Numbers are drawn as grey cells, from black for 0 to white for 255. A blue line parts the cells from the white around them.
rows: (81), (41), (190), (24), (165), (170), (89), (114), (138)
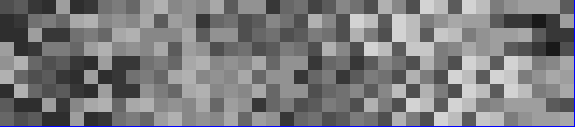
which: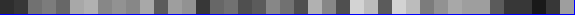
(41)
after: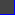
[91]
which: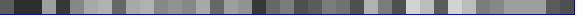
(114)

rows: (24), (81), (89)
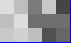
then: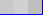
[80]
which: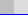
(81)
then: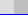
[123]
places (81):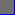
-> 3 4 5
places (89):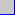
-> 1
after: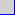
[190]

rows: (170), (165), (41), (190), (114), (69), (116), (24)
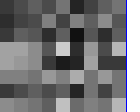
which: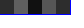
(41)
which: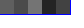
(170)
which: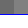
(24)
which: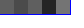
(116)
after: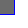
[128]
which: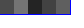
(170)

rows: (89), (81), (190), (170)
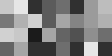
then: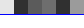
[189]
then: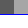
[132]
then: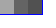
[143]
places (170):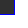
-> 3 4 6 8

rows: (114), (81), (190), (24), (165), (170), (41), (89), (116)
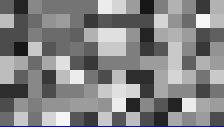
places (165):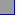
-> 11 12 16
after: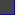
[116]
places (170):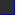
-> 10 11
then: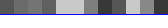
[147]

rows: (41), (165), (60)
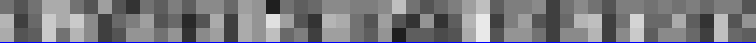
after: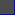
[84]
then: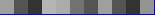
[51]
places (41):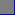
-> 13 26 27 33 37 38 45 46 48 50 52 53
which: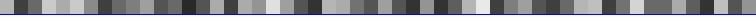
(165)
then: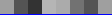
[84]
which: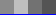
(41)
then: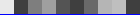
[114]

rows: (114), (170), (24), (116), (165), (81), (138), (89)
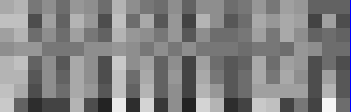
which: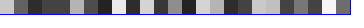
(89)
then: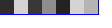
[45]
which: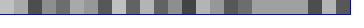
(138)

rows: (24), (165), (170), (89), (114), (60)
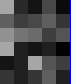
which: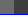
(170)
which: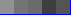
(170)
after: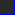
[20]
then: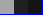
[32]
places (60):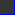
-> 1 3

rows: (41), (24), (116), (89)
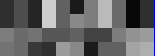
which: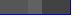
(116)
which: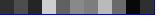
(24)

